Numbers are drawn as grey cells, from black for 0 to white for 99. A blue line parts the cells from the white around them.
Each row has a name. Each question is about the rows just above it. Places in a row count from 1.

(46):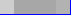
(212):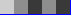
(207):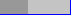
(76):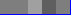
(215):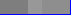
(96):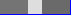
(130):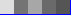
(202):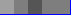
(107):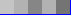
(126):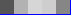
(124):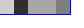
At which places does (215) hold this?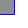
4 5
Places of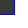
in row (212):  3 5
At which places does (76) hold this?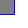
1 2 5
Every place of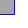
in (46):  2 3 4
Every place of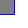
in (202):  2 4 5
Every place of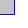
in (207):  3 4 5
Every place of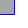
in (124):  3 4

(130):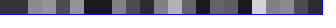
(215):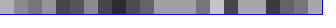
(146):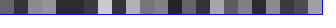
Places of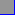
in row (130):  4 6
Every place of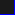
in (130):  7 8 15 18
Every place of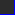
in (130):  11 23
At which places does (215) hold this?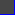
5 8 17
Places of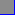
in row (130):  3 21
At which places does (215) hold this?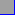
12 13 14
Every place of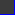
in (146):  7 21

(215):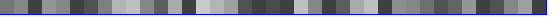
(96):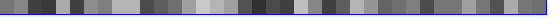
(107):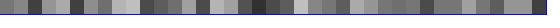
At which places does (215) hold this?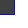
3 6 14 19 21 24 28 35 39
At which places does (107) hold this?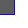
12 21 25 36
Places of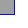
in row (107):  14 17 34
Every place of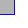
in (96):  9 10 16 26
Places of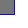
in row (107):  1 24 28 30 32 33 35
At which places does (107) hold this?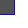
18

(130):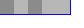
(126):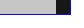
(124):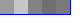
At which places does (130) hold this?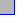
2 4 5
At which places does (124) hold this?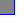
3
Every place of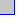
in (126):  1 2 3 4
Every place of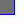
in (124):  4
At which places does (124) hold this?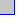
2
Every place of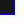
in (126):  5
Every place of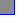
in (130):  1 3

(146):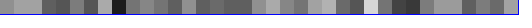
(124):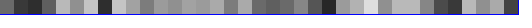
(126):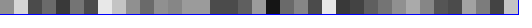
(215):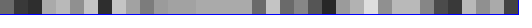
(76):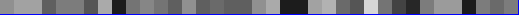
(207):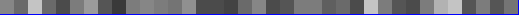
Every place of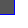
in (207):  8 21 29 34 36
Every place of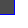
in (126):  3 7 16 17 23 33
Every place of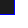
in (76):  9 21 22 34

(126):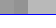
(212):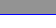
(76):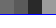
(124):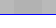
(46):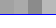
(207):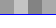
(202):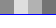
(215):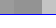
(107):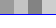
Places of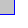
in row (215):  4
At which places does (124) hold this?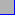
2 3
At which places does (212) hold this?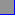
1 2 3 4
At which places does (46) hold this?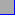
2
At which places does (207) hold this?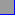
1

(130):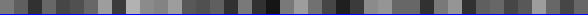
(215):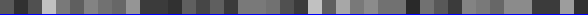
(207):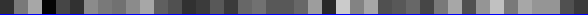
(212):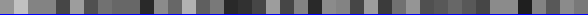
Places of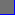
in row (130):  23
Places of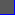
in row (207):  16 20 21 29
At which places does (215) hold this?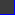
11 12 17 22 33 39 40

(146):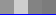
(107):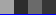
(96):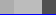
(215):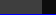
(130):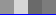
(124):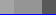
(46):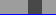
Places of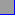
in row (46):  1 2 4
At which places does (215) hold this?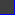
1 2 3
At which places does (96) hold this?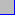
2 3
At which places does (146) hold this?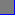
4
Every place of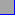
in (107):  1
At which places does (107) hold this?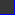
4

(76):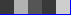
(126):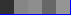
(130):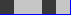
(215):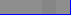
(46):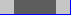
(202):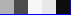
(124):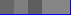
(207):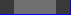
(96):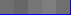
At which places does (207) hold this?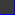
1 5
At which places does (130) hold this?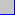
2 3 5
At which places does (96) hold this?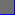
1 5
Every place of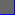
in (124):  1
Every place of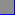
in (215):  1 2 3 5
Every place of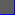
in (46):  2 3 4

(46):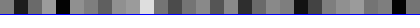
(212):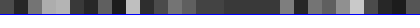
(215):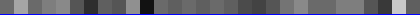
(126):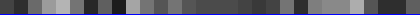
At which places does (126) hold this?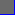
3
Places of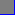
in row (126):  23
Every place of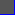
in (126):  12 14 27
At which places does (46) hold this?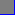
1 7 21 24 28

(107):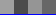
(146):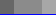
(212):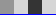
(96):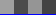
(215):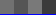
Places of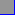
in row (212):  1
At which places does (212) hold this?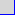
2 4

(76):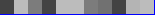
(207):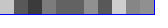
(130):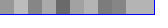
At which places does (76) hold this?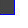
1 4 9
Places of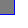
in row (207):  4
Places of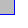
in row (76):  2 5 6 11
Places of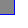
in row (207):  10
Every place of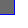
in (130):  5

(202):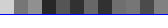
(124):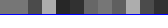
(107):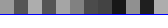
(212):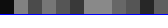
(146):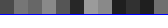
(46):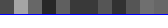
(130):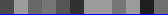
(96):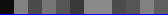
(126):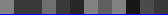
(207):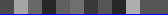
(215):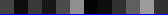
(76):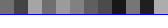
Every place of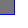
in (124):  1 2 8
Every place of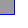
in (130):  2 7 8 10
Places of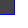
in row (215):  1

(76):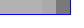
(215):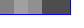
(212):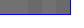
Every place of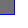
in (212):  1 2 4
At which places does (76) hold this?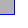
1 2 3
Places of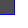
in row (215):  4 5
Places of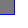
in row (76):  5
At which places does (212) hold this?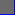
3 5
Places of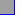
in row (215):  2

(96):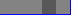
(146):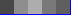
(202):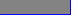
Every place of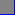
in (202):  1 2 3 4 5
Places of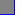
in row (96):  1 2 3 5
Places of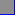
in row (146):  2
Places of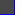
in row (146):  1
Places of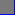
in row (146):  4
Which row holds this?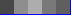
(146)

